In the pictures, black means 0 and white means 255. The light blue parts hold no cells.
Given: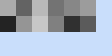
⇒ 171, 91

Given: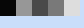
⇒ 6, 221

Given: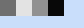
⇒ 111, 8

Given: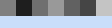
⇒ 127, 196

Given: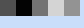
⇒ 80, 147

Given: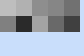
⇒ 190, 64

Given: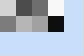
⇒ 211, 14
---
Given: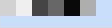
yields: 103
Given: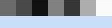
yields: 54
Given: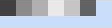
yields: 233
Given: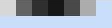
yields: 23
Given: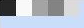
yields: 164
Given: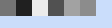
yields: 81
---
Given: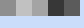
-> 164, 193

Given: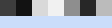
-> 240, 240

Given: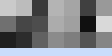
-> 172, 217

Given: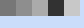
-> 171, 200

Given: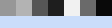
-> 30, 241

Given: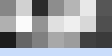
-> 224, 252

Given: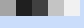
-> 65, 240

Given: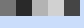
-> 180, 209

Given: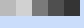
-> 122, 209
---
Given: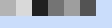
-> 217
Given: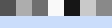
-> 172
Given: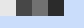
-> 70
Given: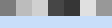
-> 188
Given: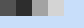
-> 45
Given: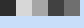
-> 215
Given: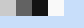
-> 98
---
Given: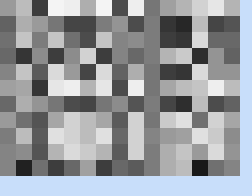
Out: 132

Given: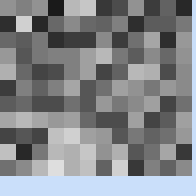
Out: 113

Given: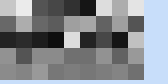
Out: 139

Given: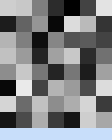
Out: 21

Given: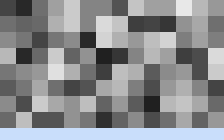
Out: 105

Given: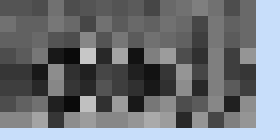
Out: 135

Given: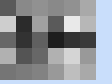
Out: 117

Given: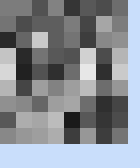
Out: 136

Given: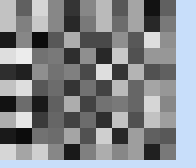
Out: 214
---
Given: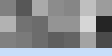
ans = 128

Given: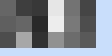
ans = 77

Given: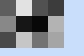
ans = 73

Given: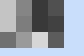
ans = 112

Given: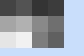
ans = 229

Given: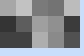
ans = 65

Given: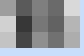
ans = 195

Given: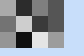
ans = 149

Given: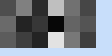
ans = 92

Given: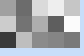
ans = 58
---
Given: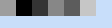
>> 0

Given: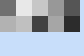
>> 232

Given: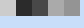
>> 43

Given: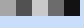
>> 81

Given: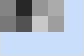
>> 39

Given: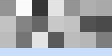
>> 250
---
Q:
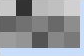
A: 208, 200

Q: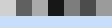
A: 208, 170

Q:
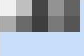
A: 240, 191

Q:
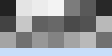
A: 243, 236

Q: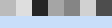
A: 222, 209

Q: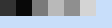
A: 212, 185

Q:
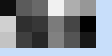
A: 241, 208
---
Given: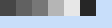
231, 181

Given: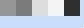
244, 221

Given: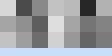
222, 215

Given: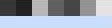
227, 183

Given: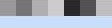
204, 190

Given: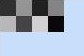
208, 184

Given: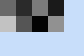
194, 145
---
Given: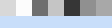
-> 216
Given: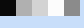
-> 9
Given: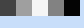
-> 67
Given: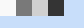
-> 249
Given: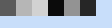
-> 91
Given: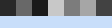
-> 41
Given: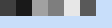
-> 63
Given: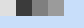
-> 223
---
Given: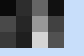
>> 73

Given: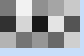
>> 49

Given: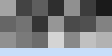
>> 102

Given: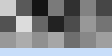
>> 82

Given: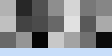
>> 192

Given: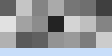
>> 225

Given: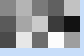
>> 90
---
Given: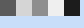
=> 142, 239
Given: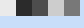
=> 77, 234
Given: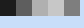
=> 176, 199
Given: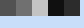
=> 195, 195
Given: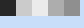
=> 235, 235
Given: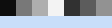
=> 243, 243
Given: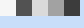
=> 218, 246
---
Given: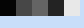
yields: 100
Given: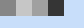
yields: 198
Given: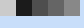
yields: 78
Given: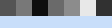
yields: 140
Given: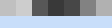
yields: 71
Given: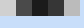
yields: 27
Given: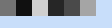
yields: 38
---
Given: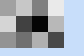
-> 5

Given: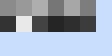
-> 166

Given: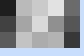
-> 144

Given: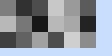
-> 169

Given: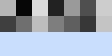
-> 79

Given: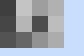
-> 77
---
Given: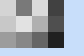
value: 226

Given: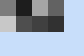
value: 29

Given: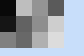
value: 98

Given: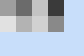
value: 107

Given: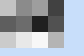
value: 108

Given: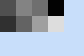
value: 131

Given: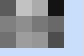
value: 142

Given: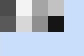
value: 243
